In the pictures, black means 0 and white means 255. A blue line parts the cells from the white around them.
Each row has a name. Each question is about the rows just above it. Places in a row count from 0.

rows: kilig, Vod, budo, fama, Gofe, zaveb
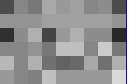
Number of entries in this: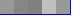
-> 5
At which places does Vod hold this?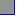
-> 0 1 2 8
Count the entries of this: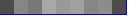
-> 9
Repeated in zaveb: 153
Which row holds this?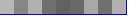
Gofe

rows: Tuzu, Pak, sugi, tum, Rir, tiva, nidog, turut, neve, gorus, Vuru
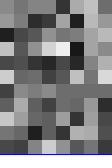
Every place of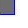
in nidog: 4 5 6 7
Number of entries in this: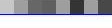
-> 8

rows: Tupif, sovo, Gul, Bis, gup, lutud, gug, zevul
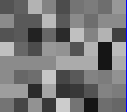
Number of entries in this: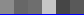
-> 6
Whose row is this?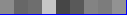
lutud
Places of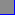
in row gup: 0 1 2 3
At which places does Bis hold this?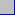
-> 0
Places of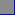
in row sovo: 0 5 7 8
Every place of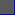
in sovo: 1 2 4

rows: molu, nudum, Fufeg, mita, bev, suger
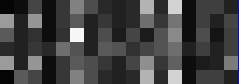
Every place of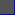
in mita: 5 8 11
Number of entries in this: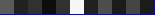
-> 11

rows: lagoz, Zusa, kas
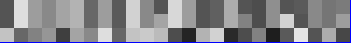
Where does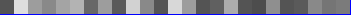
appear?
lagoz
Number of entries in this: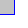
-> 1
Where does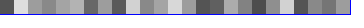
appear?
Zusa

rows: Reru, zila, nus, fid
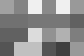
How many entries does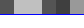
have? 6
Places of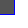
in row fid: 0 3
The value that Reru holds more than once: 240
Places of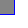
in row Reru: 1
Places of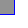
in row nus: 3

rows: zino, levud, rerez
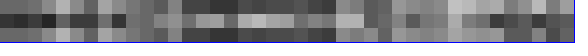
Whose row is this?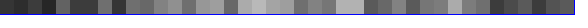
levud
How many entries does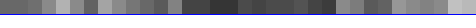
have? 34
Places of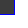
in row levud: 2 5 6 35 38
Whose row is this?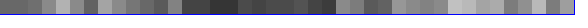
zino

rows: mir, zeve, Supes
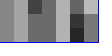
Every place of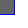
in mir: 5
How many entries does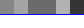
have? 6
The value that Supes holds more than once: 107
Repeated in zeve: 107

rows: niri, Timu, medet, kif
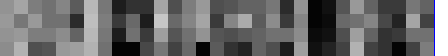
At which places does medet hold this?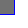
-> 9 13 19 20 29 30
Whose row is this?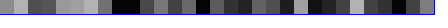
kif
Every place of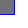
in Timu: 3 4 25

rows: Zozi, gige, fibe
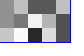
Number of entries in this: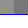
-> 2
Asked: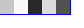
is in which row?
fibe
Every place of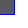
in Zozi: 2 3

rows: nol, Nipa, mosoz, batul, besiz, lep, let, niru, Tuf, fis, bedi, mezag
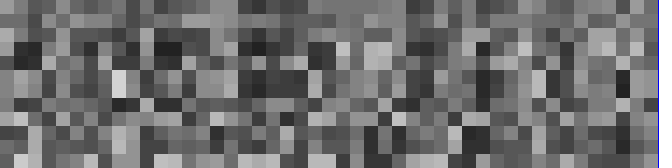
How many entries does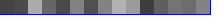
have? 15
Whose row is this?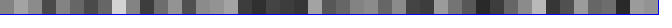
lep
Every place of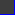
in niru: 1 28
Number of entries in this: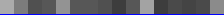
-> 16

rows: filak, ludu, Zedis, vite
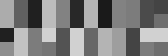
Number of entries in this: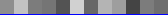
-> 12
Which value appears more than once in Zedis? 209
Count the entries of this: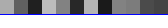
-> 12
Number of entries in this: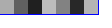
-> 7
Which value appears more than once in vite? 124
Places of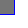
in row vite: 3

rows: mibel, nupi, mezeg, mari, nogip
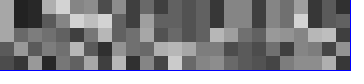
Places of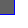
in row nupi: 8 11 12 14 24
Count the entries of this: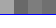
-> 4
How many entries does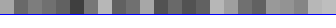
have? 24
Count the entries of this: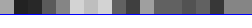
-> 18
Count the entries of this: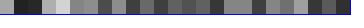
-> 25
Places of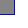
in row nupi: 4 16 17 19
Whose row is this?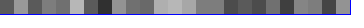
mari

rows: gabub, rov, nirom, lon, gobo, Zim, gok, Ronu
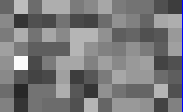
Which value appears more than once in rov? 73
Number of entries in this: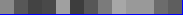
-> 13
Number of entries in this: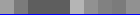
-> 10
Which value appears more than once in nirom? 181

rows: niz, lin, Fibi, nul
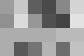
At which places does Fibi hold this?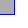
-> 0 1 2 3
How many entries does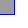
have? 1

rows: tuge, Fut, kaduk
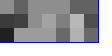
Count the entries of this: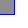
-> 1
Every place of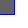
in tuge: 1 5 6
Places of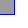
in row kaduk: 1 2 3
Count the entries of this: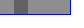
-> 5
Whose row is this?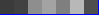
Fut
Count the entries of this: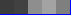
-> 5
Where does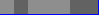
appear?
tuge

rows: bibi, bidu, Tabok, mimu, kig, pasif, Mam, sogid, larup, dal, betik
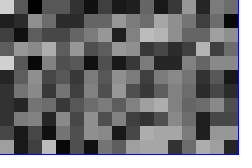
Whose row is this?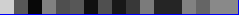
kig
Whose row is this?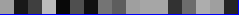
betik

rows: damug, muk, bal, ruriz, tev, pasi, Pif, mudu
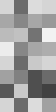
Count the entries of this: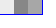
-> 3
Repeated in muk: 167
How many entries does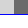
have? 2

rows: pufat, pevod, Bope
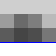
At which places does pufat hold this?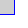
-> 0 1 2 3
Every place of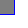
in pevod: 2
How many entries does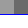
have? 2
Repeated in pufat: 207

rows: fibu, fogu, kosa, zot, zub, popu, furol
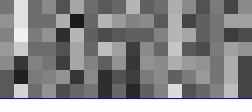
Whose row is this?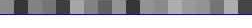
zub
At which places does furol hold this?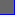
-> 5 8 14
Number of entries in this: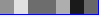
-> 7

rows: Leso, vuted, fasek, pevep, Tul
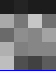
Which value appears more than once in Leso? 28
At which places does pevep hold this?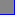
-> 2 3
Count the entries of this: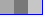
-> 3

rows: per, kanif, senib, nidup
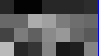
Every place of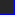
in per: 0 3 4 5
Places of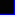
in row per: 1 2
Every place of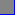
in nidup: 3 6
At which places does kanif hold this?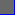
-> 0 1 6
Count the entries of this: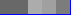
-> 5
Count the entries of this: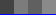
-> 4
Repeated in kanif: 104

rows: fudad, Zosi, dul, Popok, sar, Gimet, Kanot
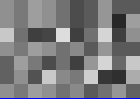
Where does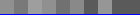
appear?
Popok
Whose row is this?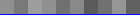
Kanot
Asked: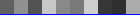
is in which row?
Gimet
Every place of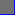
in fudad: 4

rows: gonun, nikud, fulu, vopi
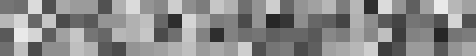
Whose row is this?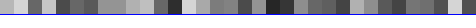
nikud
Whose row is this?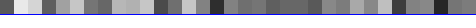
fulu

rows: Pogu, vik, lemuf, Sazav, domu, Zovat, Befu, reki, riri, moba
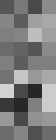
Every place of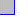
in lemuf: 2
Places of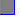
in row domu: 0 2 3

